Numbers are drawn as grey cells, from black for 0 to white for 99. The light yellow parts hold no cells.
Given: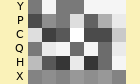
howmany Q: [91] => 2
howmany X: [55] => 2
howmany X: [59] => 2
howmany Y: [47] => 3

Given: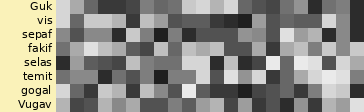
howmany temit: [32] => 2
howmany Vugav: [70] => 4
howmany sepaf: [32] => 5
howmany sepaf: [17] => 4
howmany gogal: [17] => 1
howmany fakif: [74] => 5
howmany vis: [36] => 4

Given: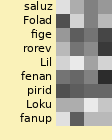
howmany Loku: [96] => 0
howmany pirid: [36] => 1
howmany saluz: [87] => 1

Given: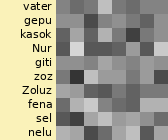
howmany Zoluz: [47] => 3
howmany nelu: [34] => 1
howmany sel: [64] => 2
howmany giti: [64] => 1

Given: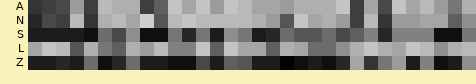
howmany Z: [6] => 6
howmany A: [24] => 4
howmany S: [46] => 4

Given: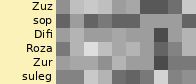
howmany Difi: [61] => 6
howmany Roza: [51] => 1
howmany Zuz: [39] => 0
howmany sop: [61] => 4

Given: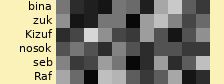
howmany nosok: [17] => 2
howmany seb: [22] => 1
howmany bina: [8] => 1

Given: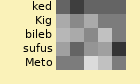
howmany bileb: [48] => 1
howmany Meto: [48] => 3
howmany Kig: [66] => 2
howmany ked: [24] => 1
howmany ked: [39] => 4
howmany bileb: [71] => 1

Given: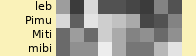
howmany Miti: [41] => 3
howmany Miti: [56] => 2

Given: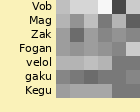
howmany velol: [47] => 2
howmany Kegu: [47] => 2
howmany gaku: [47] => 3

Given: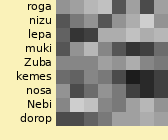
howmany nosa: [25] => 2
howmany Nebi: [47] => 1
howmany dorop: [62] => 3
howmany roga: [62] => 3

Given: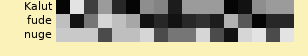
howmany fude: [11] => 1
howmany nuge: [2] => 0
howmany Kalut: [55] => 2
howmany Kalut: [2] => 3
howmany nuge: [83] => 3
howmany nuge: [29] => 4

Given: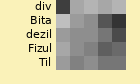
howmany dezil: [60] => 1
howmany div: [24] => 1

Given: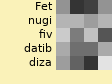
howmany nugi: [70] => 3
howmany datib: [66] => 2
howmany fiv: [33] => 1
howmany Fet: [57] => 2

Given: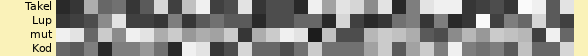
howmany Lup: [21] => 6
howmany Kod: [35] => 3
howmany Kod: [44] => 6
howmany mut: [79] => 6

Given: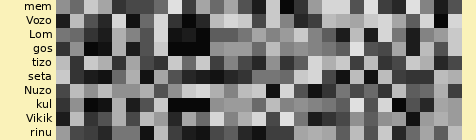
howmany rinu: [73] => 3
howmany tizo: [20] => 5

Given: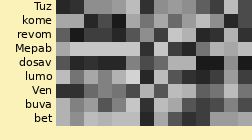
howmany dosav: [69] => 2
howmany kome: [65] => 4
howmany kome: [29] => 2
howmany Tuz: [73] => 2

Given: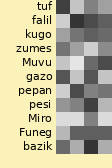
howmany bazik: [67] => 2
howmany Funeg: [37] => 3
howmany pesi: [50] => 1
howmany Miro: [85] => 3

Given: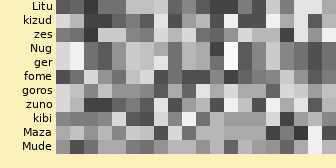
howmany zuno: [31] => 3
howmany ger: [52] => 2
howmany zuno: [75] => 1
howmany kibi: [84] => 3

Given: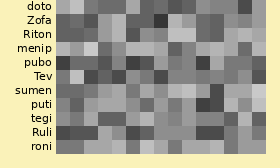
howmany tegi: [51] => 3
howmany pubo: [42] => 2
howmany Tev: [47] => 4
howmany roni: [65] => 5
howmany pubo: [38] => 1
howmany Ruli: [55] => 4

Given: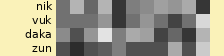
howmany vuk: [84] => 1
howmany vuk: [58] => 2
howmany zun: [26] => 0

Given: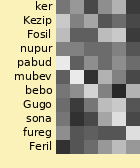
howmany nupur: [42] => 2
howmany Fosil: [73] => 2

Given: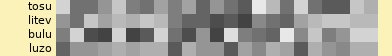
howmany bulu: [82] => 5
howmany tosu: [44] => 6
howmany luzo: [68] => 8
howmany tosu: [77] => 2

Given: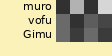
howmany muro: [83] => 1
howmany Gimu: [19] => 0
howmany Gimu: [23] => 2
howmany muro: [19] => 2
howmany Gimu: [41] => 2

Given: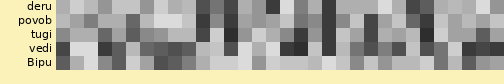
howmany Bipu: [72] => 4
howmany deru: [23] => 2
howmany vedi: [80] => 1
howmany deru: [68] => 10
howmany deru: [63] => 0

